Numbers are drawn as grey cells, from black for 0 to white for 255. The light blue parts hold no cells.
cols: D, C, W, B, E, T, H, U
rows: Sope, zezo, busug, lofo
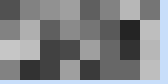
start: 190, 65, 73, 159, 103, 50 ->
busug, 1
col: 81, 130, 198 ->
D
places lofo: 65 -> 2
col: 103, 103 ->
T

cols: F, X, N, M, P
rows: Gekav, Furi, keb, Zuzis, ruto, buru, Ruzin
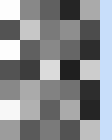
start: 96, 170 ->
buru, 2
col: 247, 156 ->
F
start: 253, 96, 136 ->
keb, 0
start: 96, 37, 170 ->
Gekav, 2

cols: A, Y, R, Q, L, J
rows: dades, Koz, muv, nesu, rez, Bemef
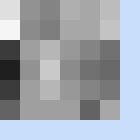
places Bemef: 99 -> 0 4
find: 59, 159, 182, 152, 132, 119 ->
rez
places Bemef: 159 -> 1 2 3

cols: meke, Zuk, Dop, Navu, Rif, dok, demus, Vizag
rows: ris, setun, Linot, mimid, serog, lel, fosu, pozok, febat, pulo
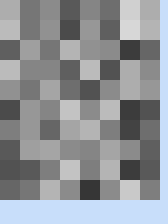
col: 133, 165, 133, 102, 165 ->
Dop
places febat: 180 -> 5
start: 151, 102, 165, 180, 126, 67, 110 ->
fosu, 1
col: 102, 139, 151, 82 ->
Vizag
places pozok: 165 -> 2 5
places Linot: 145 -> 4
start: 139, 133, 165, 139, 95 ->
pozok, 3

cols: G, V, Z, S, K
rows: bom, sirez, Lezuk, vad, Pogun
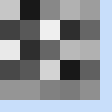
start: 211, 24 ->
vad, 2
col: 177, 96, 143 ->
K
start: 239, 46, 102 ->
sirez, 2

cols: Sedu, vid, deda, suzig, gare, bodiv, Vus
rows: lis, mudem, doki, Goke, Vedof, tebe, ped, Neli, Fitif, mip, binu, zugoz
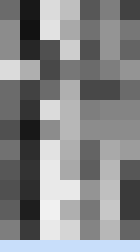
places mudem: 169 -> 3
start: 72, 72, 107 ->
Vedof, 4
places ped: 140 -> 2 4 5 6
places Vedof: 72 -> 4 5
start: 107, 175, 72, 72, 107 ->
Vedof, 2

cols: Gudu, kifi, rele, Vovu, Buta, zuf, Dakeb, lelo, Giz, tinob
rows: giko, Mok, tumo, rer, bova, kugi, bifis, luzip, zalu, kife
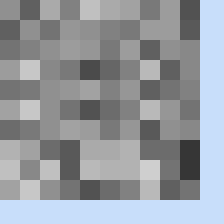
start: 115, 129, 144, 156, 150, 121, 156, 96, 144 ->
tumo, 0
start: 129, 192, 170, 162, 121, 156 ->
giko, 3
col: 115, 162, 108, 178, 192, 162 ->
Gudu
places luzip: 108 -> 2 7 8
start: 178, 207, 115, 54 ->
zalu, 6

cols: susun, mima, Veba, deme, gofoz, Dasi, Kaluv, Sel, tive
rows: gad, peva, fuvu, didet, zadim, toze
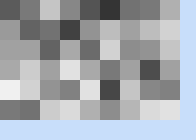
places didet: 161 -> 2 6 8
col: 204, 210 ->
mima
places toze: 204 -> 2
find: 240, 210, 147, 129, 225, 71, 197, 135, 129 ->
zadim

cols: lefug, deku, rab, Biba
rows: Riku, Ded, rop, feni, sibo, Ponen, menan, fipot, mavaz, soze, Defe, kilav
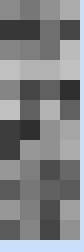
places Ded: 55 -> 0 1
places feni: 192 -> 0 3
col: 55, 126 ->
deku
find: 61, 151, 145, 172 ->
fipot

